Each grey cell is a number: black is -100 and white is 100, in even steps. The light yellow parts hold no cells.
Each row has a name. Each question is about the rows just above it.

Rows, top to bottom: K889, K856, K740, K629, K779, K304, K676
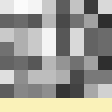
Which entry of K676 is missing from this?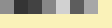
[0]
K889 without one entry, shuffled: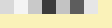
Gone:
[97]
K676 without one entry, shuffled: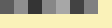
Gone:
[64]

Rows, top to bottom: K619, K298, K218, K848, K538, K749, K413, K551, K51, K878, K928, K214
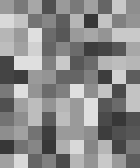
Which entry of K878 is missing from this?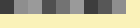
[26]
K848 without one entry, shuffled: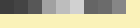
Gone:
[31]
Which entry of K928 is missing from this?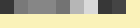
[37]

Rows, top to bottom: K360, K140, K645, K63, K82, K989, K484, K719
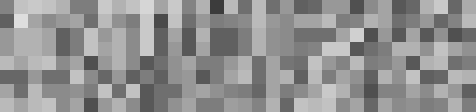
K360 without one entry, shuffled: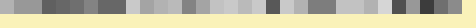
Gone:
[34]
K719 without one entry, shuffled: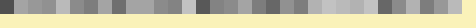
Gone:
[24]
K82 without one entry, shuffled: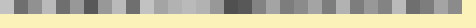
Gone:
[-8]

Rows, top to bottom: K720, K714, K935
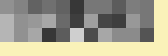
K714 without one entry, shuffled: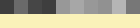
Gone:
[25]
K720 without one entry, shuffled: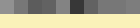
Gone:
[-12]

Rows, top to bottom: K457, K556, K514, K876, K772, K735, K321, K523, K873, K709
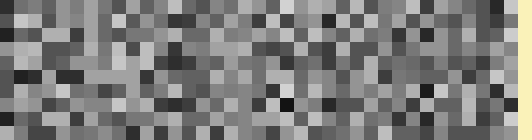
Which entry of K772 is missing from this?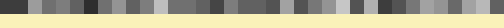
[-58]
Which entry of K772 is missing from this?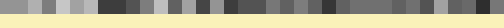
[22]
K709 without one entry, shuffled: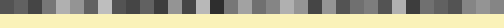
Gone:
[10]
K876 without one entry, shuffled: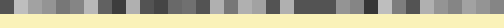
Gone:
[-40]
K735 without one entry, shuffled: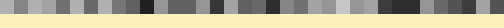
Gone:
[32]
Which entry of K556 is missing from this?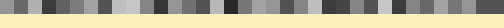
[-30]

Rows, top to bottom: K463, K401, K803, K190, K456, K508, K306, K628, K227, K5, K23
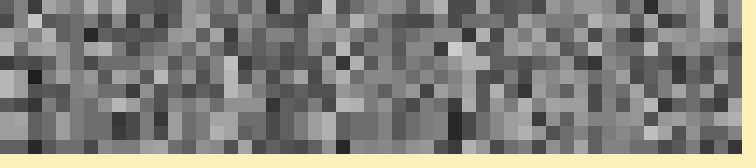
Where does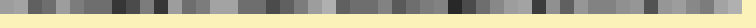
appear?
K227
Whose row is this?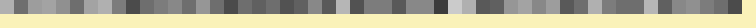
K190
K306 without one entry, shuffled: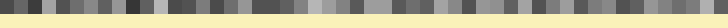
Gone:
[-47]
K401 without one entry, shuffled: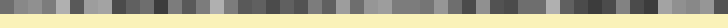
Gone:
[54]
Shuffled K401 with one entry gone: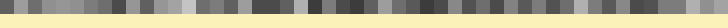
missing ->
[-8]
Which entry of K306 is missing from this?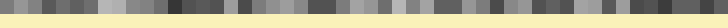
[-20]
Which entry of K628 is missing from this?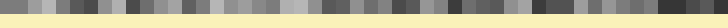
[33]

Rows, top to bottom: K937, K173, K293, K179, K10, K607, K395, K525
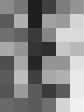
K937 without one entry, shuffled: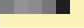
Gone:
[-49]
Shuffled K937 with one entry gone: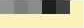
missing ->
[-7]
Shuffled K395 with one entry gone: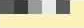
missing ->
[-34]
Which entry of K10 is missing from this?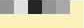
[-39]
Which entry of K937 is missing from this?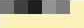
[10]

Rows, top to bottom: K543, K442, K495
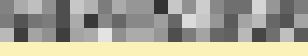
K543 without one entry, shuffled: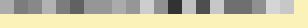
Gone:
[2]
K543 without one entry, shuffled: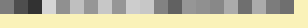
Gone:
[40]
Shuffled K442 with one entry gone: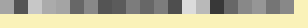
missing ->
[24]
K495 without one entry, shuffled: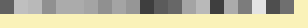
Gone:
[-45]

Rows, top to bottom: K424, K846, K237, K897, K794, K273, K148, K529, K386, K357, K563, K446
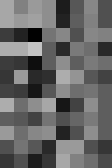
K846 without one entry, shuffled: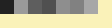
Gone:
[26]
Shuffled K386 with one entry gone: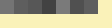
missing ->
[-20]
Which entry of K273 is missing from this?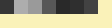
[16]
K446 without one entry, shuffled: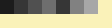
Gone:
[-42]

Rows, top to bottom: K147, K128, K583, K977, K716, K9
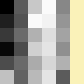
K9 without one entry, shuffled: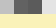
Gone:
[45]
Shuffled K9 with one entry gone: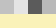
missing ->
[-23]
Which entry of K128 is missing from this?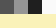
[90]
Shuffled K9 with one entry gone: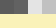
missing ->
[45]
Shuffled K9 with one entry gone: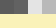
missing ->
[51]
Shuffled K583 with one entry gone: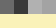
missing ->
[74]

